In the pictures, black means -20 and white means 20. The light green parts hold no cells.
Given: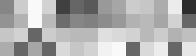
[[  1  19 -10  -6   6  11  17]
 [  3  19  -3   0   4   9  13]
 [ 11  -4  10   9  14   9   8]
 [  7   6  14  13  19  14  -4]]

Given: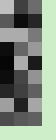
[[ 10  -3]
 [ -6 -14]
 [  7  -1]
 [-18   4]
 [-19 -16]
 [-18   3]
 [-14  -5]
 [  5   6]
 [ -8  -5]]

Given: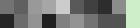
[[ -2   4  12 -10   2]
 [-14   3   0  -2  -7]]

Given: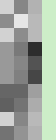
[[ 13   8]
 [  2   9]
 [ 13   9]
 [  4 -13]
 [  4  -7]
 [  4  -9]
 [ -4   5]
 [ -5   7]
 [ 13   9]
 [ -2   8]]

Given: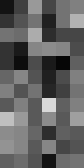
[[-17   4  -2]
 [-12  -2  -2]
 [ -2   7  -9]
 [-12   1   1]
 [-12  -8 -19]
 [ -4  -7  -8]
 [  0  -2 -10]
 [ -6  -6  -5]
 [ 10  -6  -6]
 [  2  -4  -5]
 [  3  -6  -9]
 [ -5  -7  -3]]

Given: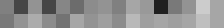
[[ 0  3  1  2  0  4 -1 12]
 [-1  7 -2  3  2  5  5 10]]

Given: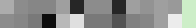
[[  7   1   5   2 -14   3   4]
 [  2  -1   9  -1  -7   1  17]]

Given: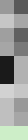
[[  4]
 [ 11]
 [  5]
 [  6]
 [-16]
 [-16]
 [ 13]
 [ 10]
 [ 10]]

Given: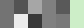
[[ -2   6  -6]
 [ -2 -11  -1]]
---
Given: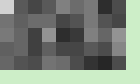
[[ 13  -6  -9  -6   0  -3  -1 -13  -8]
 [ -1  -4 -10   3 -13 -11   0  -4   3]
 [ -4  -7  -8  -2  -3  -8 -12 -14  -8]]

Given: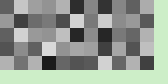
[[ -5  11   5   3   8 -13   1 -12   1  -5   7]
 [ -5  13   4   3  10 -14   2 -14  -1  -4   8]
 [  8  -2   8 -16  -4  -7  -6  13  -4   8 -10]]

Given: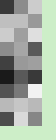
[[-11   2  12]
 [ 12   5  15]
 [-10   4   5]
 [ -7  -1  18]
 [ -8  14   1]]

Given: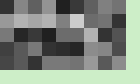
[[-12   1  -5   3 -15 -11  -5   0  -2]
 [ -1 -14 -11 -15  -3  -3   8 -12  -7]
 [ -9  -6 -12  -1  -1  -2   4  -6   2]]

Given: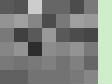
[[ -6  -7  12  -4  -4  -8  -1]
 [ -1 -10  -6   4  -6  -8  -9]
 [ -1  -2  -1   0  -2   0  -4]]

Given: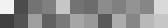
[[18 -8 -2  0 11 -2 -3  2  0  3  1 14]]

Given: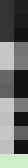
[[-12 -15]
 [-12 -17]
 [ 11  -1]
 [ -5 -17]
 [ 10 -17]
 [ 10 -17]]

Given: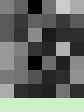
[[  0  -5 -20  -2  12   7]
 [ -6 -12   2 -16 -13 -13]
 [  4  -2 -20  -3 -15   2]
 [  7 -13 -14 -15  -2 -13]]
